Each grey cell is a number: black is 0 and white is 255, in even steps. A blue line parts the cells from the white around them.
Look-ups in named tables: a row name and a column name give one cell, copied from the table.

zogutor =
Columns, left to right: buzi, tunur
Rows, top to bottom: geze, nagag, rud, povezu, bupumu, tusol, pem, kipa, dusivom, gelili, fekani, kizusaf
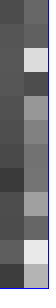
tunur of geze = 103
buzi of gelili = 76
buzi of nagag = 85
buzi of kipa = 58
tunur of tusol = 129
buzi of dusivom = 77
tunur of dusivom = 160
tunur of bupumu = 151
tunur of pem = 114
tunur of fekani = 233
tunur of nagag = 96
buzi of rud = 87
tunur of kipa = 116
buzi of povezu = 86
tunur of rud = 220
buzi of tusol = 78
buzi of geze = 76
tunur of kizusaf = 180
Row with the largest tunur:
fekani

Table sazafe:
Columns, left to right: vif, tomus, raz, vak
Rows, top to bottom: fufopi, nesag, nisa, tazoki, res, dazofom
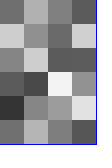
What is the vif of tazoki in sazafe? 90
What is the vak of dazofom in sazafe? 85
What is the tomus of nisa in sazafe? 205
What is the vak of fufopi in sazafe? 90
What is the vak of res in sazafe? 225
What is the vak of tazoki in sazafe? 145
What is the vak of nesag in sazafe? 208
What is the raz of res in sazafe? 156
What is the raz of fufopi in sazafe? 128
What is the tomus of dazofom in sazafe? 181
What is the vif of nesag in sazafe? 206
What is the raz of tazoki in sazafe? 243

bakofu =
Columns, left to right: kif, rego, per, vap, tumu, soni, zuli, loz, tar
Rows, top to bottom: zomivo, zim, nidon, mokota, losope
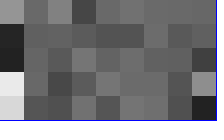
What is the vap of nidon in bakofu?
117
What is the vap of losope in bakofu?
113
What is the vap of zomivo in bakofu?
70
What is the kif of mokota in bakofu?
234
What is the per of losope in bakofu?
80
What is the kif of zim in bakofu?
37
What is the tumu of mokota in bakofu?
117
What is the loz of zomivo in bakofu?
105
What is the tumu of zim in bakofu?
83
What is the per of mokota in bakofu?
72
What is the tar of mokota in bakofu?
142

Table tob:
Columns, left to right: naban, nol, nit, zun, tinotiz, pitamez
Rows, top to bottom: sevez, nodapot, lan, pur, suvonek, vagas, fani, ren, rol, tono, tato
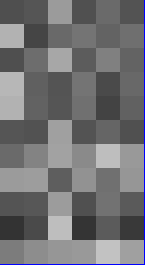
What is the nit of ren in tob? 94
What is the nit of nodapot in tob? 105
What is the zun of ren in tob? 146
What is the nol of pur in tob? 96
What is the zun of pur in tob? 116
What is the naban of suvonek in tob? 178
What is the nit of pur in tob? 84
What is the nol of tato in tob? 141
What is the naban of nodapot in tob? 178
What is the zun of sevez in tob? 80
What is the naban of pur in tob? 183
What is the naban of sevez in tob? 79
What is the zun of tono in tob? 52
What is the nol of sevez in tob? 85
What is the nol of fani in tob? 131
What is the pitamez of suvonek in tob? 97
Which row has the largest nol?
ren

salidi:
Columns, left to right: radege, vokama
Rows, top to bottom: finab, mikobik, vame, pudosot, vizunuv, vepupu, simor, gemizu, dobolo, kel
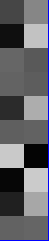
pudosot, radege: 99
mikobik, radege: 15
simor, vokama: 4
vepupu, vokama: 98
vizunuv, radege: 43
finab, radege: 70
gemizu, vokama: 203
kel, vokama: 101
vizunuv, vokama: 173
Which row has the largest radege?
simor

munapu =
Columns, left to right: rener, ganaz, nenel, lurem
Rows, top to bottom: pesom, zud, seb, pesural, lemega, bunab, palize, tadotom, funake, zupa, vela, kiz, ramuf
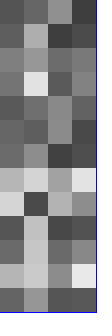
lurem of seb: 121
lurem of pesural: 130
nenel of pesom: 144
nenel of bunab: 139
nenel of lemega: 137
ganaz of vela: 198
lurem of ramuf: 88
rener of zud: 94
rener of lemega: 89
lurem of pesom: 62

